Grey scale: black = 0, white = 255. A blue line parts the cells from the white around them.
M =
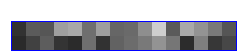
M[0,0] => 50
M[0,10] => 206
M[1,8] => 108
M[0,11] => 90
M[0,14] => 121
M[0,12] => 169
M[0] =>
[50, 91, 86, 159, 168, 111, 158, 102, 106, 142, 206, 90, 169, 147, 121, 85]
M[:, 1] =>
[91, 65]
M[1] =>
[42, 65, 93, 52, 43, 111, 50, 98, 108, 121, 147, 118, 44, 127, 55, 71]

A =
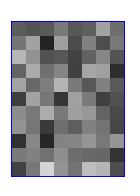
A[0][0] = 93
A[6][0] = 140
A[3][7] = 45
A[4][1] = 105
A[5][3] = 54
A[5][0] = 62
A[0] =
[93, 84, 89, 121, 87, 95, 162, 110]
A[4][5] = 87
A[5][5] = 122
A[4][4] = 121
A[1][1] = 162
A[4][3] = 180
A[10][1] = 120
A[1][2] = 36
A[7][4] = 94
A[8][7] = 149
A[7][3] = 111
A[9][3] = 142
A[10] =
[66, 120, 212, 147, 115, 189, 181, 78]
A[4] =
[163, 105, 125, 180, 121, 87, 129, 90]
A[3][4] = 65
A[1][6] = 78
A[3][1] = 171
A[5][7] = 80
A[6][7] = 73

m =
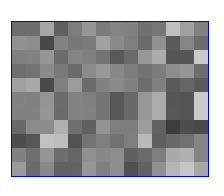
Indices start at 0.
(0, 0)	109
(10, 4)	99
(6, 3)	107
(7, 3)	176
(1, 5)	122
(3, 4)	106
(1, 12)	133
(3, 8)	125
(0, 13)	129
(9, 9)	107
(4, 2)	73
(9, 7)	142
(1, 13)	107
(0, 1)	110
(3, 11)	142
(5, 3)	108
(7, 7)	126
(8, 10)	95
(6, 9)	151
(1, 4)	119
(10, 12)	198
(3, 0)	111
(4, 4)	155
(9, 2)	148
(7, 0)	105
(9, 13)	132
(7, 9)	157
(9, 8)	97
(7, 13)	74
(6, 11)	87
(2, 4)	132
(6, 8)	105
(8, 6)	126
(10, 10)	145
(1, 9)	106
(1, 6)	161

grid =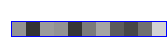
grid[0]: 147
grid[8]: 71
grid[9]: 112
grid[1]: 52

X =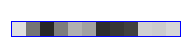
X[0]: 223
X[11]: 214
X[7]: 55
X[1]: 117

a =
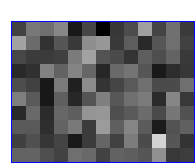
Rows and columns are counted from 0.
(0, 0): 66
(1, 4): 57
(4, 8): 89
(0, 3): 135
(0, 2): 111
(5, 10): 43
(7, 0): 90
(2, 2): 59
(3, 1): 48
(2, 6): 83
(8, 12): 51
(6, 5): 148
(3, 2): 129
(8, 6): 101
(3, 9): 86
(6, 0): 41
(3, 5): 102
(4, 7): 69
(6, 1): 105
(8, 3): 68
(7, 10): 27
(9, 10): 144
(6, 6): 151
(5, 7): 87
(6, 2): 43
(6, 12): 81
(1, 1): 107
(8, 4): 25
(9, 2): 79
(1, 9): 41
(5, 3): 95
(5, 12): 56
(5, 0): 126
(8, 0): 64
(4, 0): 77
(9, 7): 98
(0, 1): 120
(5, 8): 112

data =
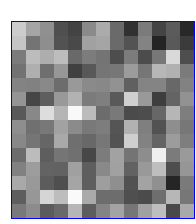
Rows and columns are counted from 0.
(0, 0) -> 204
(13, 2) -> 91
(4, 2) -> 137
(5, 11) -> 100
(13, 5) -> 93
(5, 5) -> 123
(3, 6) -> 117
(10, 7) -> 161
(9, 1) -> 188
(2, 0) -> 123
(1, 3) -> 82
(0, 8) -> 49
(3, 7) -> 119
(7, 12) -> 119
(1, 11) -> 89
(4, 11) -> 104
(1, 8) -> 83
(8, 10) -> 100
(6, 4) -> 249
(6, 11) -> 182
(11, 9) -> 163
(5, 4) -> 178
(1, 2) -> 142
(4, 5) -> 138
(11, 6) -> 158
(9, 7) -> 162
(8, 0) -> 136
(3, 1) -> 175
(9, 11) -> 123
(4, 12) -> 130
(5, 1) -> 70
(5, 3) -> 153
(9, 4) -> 112
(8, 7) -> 83
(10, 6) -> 137
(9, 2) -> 94
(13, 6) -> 132
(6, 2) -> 221
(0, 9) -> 123
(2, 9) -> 76

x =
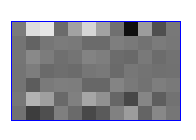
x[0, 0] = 123
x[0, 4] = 162
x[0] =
[123, 221, 230, 107, 162, 214, 162, 112, 15, 156, 79, 120]
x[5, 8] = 71
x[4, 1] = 92
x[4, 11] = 121
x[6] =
[113, 61, 79, 127, 106, 72, 90, 129, 156, 100, 136, 118]
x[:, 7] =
[112, 126, 108, 106, 132, 102, 129]
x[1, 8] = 121
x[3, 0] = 116
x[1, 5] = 107
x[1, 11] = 119
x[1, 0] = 116
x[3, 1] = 125
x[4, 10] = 126
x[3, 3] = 110
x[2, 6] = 126
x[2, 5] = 131
